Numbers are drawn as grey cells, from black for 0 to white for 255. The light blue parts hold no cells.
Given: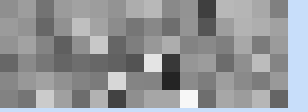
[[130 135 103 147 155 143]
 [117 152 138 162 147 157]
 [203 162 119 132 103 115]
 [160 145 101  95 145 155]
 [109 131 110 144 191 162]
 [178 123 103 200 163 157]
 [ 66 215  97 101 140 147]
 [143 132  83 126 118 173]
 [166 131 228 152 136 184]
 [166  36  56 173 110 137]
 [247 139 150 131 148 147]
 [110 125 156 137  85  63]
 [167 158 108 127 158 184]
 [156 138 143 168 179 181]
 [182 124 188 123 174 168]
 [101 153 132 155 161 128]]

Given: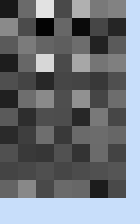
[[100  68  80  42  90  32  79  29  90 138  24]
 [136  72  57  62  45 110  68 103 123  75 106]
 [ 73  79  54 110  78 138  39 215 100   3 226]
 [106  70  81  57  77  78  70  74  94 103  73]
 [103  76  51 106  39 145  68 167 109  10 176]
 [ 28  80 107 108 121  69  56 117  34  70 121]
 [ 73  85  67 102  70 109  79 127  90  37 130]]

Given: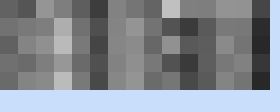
[[106 112  97 114  98]
 [132 107 132 121  85]
 [138 126 144 126 149]
 [187 151 186 174 126]
 [121 106 121 113  94]
 [ 73  80  69  79  61]
 [135 130 134 132 130]
 [148 143 139 148 117]
 [107 120 103 115 100]
 [118  82 145  83 192]
 [ 73  58  89  59 127]
 [ 90  94  93  90 126]
 [132 120 138 121 147]
 [116 129 116 120 146]
 [ 40  55  40  44  70]]

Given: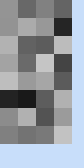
[[128 140  35 190 163 178 147 148]
 [115 177  25 154 106  98 171 104]
 [121  83  93 166 197  92 152 129]
 [194 155 177  91  68 188  37 100]]

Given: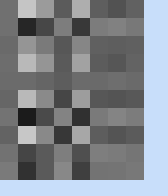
[[122 114  99 115 102 107 109 106 112 112]
 [ 49  69 199  27 185 107 185 149  38 197]
 [ 90  90 137  74 138 101 149 122  71 155]
 [136 126  55 131  70  93  90  87 125  91]
 [ 63  79 167  48 157 107 162 134  56 174]
 [115 126  93 122  87 106  92  96 124  94]
 [116 123  84 132  84 110  86  94 129  82]
 [120 117  91 124  88 106  99  96 120  97]]

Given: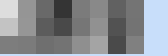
[[125 195 221]
 [123 150 149]
 [111  92 105]
 [115  73  52]
 [143 118 123]
 [164 145 137]
 [ 74  82  97]
 [128 115 116]]

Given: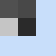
[[197  80]
 [ 42  72]]
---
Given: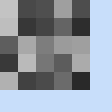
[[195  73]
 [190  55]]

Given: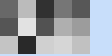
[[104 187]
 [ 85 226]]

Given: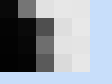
[[  9 117]
 [  4  10]]

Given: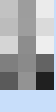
[[194 157]
 [188 158]]

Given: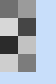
[[112 155]
 [215  69]]

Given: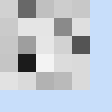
[[209 104]
 [202 229]]

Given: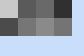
[[201  90]
 [ 75 118]]

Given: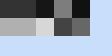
[[ 51  51]
 [176 176]]
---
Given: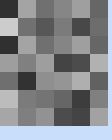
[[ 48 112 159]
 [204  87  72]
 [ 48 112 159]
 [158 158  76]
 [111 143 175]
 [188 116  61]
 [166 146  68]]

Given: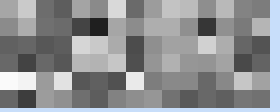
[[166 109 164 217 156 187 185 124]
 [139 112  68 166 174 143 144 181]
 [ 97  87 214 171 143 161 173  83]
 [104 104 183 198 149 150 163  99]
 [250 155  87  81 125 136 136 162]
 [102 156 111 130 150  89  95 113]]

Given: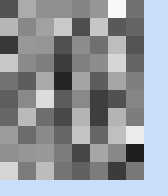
[[ 82 144 132 248]
 [182 161  78  89]
 [ 56 149 140 189]
 [200 126 128 214]
 [115 169 164 165]
 [ 94 220 137  81]
 [103 110 180 180]
 [156 138 196 191]
 [143 152  71 136]
 [213 188  97  59]]

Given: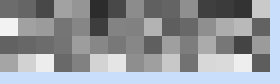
[[108  72 149  72  96 143  59 201]
 [242 155 134 131 179 104 173  98]
 [ 98 108 157 120  95 125 119 155]
 [165 237 129 229 159 114 218  93]]

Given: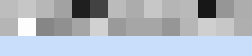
[[189 183  31 187 199 185 150]
 [181 134 165 154 166 182 199]]

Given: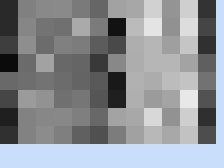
[[ 41 137 122 162 209 207]
 [ 42 115 170  18 228 221]
 [ 62 108 124  73 182 197]
 [ 11 162 101 136 182 163]
 [105 115 100  25 172 195]
 [ 70 146 118  31 155 232]
 [ 31 135 127 163 216 206]
 [ 48 140  96 124 184 194]]
